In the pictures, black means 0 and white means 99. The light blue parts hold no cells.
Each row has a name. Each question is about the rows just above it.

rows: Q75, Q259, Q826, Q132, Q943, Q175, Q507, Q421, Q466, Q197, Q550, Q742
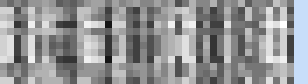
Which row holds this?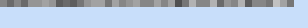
Q75
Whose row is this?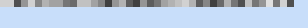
Q259
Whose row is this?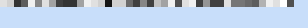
Q132
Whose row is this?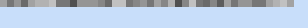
Q550

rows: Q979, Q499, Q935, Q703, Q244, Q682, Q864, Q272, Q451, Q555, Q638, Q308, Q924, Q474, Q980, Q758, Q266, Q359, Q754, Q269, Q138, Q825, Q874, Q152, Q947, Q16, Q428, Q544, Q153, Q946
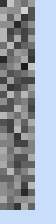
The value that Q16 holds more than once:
[38]
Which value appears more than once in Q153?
[55]
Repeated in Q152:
[38]
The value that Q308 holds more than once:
[26]
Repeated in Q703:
[55]

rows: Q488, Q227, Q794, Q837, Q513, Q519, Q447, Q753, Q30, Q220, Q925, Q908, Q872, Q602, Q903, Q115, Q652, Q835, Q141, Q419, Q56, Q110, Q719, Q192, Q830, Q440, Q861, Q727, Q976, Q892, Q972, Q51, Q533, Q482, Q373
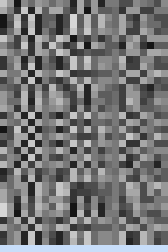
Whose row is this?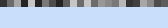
Q652
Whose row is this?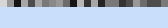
Q972
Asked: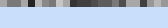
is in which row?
Q925
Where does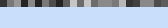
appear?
Q30

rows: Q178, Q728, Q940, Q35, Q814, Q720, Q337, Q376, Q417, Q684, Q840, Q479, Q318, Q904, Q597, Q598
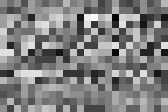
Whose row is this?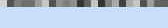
Q814
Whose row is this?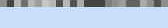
Q598
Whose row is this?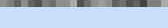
Q684
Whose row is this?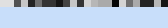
Q376

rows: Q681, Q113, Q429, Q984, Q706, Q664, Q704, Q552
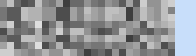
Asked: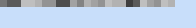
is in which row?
Q664
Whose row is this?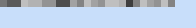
Q113

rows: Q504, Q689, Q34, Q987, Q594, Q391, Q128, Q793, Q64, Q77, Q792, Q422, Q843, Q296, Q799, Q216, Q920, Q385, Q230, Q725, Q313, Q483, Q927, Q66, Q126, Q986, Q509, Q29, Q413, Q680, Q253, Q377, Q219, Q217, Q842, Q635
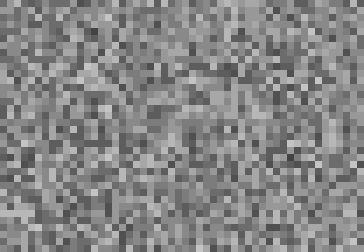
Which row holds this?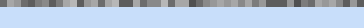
Q483
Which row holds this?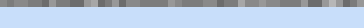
Q385
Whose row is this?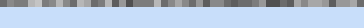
Q219
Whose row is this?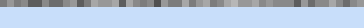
Q987
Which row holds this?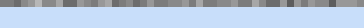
Q509

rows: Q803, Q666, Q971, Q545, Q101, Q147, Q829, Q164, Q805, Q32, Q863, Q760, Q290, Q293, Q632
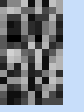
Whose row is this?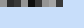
Q290
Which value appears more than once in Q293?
[6]
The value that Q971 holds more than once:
[22]
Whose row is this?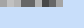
Q666
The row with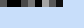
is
Q147
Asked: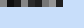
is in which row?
Q545

